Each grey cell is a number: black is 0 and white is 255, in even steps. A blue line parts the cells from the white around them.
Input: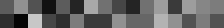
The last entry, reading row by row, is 82
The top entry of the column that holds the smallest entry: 145
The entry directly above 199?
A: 82
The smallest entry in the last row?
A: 5
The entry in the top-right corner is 124
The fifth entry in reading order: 92
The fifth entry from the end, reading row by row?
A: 179
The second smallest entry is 17

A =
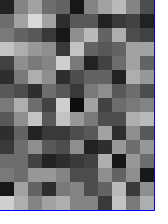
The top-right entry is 77
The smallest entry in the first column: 23
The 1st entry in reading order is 34
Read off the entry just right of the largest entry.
162
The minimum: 14
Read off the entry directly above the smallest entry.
57
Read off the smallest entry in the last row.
57
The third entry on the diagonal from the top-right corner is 174
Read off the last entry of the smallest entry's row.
132
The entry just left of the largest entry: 162
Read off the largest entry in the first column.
207
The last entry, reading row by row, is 174
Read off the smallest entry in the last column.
23
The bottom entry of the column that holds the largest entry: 132
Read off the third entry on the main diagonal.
88
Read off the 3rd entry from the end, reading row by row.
195
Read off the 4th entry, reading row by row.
109
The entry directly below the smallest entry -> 152
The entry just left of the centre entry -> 207
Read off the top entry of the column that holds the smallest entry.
23
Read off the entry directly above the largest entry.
162
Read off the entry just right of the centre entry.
162

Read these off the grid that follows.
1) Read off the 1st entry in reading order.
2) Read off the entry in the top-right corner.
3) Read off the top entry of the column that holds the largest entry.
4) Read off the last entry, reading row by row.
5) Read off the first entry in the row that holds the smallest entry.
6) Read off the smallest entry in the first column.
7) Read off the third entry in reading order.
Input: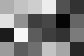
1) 175
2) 50
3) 195
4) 38
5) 224
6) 27
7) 206

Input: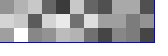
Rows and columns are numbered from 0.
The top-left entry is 147
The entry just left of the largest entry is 159
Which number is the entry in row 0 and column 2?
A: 200
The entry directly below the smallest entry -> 234
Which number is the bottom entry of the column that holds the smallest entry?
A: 188
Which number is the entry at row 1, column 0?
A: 212
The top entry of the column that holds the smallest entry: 59
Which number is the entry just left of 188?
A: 147
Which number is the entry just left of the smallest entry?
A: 101
